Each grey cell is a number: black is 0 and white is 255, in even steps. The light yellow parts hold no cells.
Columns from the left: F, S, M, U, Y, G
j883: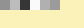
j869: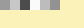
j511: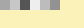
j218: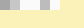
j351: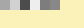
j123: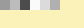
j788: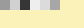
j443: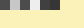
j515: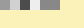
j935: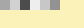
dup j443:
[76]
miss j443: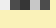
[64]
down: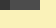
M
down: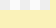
U
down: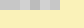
S
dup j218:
[250]

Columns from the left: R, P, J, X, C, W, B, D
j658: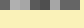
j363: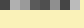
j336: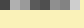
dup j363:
[69]
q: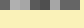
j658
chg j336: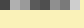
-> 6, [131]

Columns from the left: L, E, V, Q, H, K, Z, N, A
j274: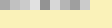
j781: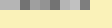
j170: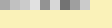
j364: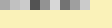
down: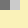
V
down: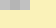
E
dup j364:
[203]
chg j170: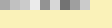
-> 3, [225]

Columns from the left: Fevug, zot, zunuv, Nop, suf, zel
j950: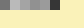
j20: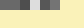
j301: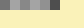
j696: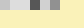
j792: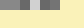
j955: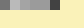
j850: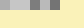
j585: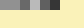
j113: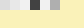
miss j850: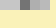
[125]
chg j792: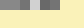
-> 2, [105]
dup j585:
[145]

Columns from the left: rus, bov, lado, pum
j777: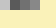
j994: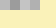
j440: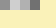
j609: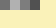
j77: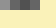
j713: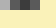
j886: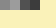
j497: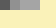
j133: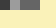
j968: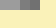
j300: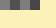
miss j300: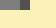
[70]
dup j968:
[156]
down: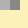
rus

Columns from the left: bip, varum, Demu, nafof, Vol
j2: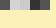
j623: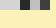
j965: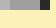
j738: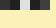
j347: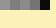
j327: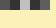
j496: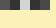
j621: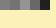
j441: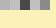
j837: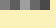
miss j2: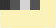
[203]
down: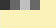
nafof
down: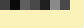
Vol
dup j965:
[159]

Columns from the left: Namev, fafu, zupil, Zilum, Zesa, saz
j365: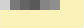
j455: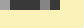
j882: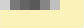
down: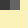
zupil
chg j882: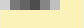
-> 3, [89]
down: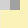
Namev
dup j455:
[57]
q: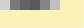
j882

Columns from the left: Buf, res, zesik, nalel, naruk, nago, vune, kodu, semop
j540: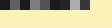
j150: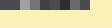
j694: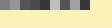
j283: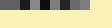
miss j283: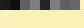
[137]
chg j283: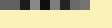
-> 8, [126]
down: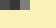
semop
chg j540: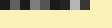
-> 7, [173]
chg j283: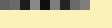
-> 1, [96]
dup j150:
[75]
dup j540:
[27]

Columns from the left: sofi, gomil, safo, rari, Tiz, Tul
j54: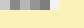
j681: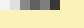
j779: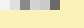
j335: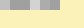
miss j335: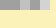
[172]
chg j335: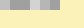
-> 4, [172]
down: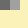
Tul
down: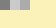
Tiz
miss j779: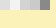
[106]
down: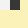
Tul
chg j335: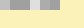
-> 3, [211]

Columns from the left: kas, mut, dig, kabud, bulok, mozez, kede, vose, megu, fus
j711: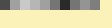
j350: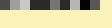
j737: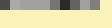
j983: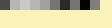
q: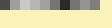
j711
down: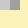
dig
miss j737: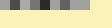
[126]
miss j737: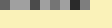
[170]
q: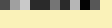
j350
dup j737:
[160]
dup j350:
[42]

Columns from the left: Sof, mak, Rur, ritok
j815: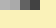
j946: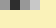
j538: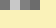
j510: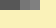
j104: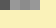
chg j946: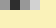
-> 3, [200]
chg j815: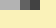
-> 1, [170]
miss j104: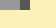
[140]

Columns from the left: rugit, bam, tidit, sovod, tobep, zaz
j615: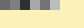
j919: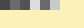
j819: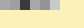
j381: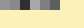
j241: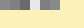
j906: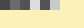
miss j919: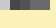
[221]
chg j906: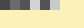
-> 3, [221]
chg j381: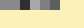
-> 0, [148]
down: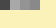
rugit
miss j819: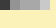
[159]
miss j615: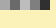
[115]
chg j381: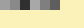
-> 0, [148]

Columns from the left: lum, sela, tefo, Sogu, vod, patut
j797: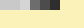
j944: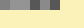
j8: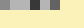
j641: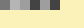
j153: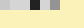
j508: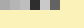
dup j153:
[213]
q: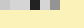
j153
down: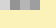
tefo
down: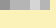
sela
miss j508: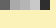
[190]
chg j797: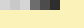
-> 0, [201]
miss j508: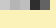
[170]

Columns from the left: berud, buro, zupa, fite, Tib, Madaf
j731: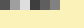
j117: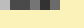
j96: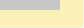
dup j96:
[200]
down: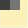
fite
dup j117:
[74]
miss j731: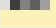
[83]
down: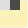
zupa
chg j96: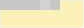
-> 4, [200]
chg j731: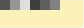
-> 1, [159]

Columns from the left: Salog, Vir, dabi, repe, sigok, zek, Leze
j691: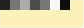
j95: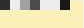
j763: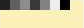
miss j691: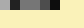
[247]
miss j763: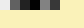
[141]
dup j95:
[237]
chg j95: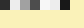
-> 4, [237]
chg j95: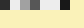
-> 3, [77]

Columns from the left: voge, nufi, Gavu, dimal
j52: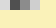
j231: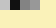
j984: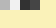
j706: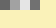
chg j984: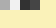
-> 0, [183]
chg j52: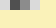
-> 3, [207]
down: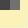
dimal
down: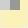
dimal
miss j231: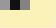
[195]

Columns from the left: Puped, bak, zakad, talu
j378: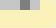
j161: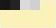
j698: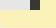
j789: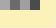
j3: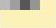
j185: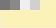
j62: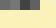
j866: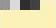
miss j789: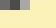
[159]
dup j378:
[198]
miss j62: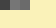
[97]
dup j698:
[230]
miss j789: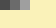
[168]

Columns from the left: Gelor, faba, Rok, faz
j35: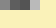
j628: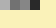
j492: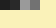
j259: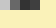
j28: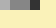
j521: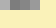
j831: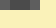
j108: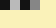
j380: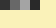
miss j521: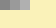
[125]
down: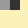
Rok
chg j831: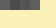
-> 2, [75]
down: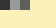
faz

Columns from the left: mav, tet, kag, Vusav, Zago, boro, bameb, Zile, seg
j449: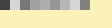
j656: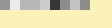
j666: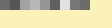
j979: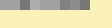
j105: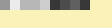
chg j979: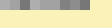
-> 0, [162]
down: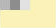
bameb
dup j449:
[214]
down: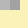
kag
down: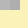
Vusav
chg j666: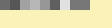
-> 8, [107]

